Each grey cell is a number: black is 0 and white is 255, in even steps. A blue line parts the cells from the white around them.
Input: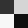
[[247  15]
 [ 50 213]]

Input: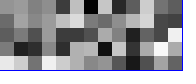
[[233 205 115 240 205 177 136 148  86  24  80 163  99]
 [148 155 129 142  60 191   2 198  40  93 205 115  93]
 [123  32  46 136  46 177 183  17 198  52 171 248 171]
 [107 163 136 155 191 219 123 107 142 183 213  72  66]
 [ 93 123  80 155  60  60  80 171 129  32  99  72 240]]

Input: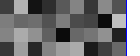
[[132 171 145  96  11 104 117 145  32]
 [125 104 110  82 125  75  68  11 191]
 [ 62 178  19  46  89 132  54 138  82]
 [ 54 158  39 132 158 171  26  62 104]]

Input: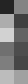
[[210  99]
 [188 161]
 [173  64]
 [126  70]
 [112  77]
 [ 36 132]]

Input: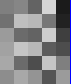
[[168 107  77 197 127]
 [162 197 184  92  77]
 [155 107  99 205  63]
 [141 168 148  85 155]
 [127 134  99 213  27]
 [113 191 184 119  34]]

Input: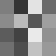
[[139 186  86 159]
 [126  52 227 106]
 [112  78 194 153]
 [ 92  66 234 145]]
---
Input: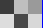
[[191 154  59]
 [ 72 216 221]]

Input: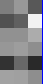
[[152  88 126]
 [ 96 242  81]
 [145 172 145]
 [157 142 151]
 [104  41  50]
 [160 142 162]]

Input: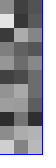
[[ 64  82 140]
 [ 55  89 228]
 [172 133  58]
 [ 97  85 127]
 [108 136 150]
 [ 75 108  65]
 [169 108 147]
 [155  93 158]
 [116  47  45]
 [172 179 140]
 [131 185 207]]

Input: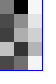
[[  0 246 124]
 [142 229  74]
 [174 208  63]
 [ 52 180 194]
 [112 244  72]]

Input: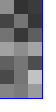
[[ 50  59 143]
 [117  54  68]
 [ 56  94 115]
 [141 164 161]
 [118  77  96]
 [117 194  73]
 [123 155 132]]

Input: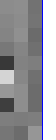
[[142 114 140]
 [140 116 135]
 [144 107 132]
 [133 112 120]
 [130 126  56]
 [135 112 212]
 [142 108 151]
 [142 108  62]
 [124 126 126]
 [108 150 118]]

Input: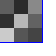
[[ 43 137  94]
 [184  98  47]
 [ 86  68 203]]

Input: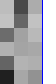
[[ 73 172 189]
 [102 194 195]
 [162 185 108]
 [164 168 177]
 [179 175 100]
 [167 146  32]]

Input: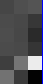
[[ 79  84  70]
 [ 72  55  75]
 [ 71  42  77]
 [ 73  53  75]
 [117 236  62]
 [ 58   3 114]]
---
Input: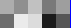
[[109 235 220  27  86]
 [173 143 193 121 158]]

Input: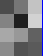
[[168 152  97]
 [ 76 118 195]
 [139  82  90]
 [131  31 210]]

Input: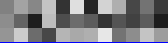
[[149 204 108  71 181 169 175 231 115 141 196 157]
 [129 163 135 196  51 223  37 211 175  71 115  58]
 [141 100  29 189  77 108  92  51  84  65  92  29]]

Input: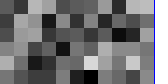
[[ 61 167 146  24 138  49 131  37 104  77 111]
 [ 77 154 161  55  83  91  55  91  12  37 161]
 [131 146  69  97  18 118  97 175 138 138 118]
 [175 111  24  49 111 104 215 161 118 201 125]
 [118  83  61  61 125  31   0 125 104  69 138]
 [ 91  55 183 161  77  91  97 154  43 183 189]]

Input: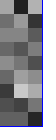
[[ 58 201 172]
 [104 159 141]
 [111 153  52]
 [133 133  91]
 [141 118  79]
 [ 97  97  38]
 [104  85 125]
 [ 79  66 118]
 [166  32 178]]

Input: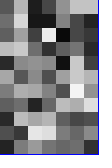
[[110 214  23  23 130  71  35]
 [188 201 110  49  95 116  41]
 [ 41 188 167 181  95  71  79]
 [ 87 181  29  71 146 195 195]
 [124 174 167 130  79 244 146]
 [ 95 160  64 237   9  71  56]
 [ 41 138 146 138  16 201  64]
 [ 35 124 154 116 103 110  49]
 [ 95 110  35 103 188 174 222]
 [167  87 138  79 160 201 181]
 [ 79  56 230 222 124 103 138]]

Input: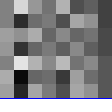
[[129 228 178 137 186 115 137  87]
 [129 214 151 115 178  79  95  65]
 [159 145 172 102 137 102 115  73]
 [151  51 102 122  95 137  95  73]
 [129  44 109 122  79 166 145  65]
 [159  38 166 122  79 166 145  87]
 [172  10 102 109  57 159 109  87]]
